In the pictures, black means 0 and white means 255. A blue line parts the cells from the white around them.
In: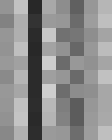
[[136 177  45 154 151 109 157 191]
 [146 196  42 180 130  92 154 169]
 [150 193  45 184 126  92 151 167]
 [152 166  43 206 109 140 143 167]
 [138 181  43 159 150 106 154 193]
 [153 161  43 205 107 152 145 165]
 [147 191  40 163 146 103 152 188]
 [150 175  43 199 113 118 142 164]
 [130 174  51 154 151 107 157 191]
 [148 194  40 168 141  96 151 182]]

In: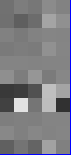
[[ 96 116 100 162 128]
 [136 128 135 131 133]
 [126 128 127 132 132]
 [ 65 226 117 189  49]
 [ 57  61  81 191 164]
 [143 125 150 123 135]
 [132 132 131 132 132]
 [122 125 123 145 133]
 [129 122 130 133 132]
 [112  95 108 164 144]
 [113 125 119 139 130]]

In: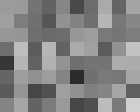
[[132 166  99 123 154  70  79 188 122 208]
 [ 90 149  70  81 160 146 128 133 166  96]
 [101 158 145 157 132  44 112 121 119 166]
 [ 54 181  98 177 147 111 116 116 173 171]
 [110 190  92 182  99 171 160  91 146 194]
 [151 149 110 106 108 152 157 121 117 125]
 [159 125 112  86 146 131 111 182 119 135]
 [155 154 116  99 134  73 108 170 101 164]]

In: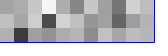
[[177  59 160 147 173 181 141 193 166 188 182]
 [192 166 206  76 211 192 150 161 101 157 179]
 [164 172 199 245 173 134 199 160 117 209 189]]

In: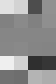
[[113 110 180 172]
 [239 210  47  54]
 [135 137 133 132]
 [134 134 134 134]
 [129 138 129 143]
 [225 211  77 145]]

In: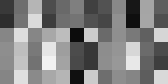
[[133 223 138 168 181  16 203 110 141 133  93 217]
 [140 195 114 241 163  73  55 142 152 232  97  62]
 [142 190 121 229 158  76  55 141 149 215 107  75]
 [134 222 134 168 189  12 204 106 143 121  96 214]
 [ 45 116 219  61 111 116  81  70 144  15 166  79]
 [ 57 110 181  77 105 127  64  82 136  23 165  94]]

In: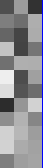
[[126 158 164]
 [210 171 162]
 [209 183 157]
 [142 178 134]
 [ 44 149 210]
 [220  84 109]
 [238  77 160]
 [112 175 174]
 [195  67 117]
 [101  69 172]
 [126 110 174]
 [ 79 156  50]]

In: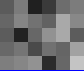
[[126 134 146  43 103 196]
 [104 117  74 113 101 162]
 [ 92  34 103 146 169  92]
 [102 133 114  98 169 136]
 [ 91 123  32  58 109 124]]
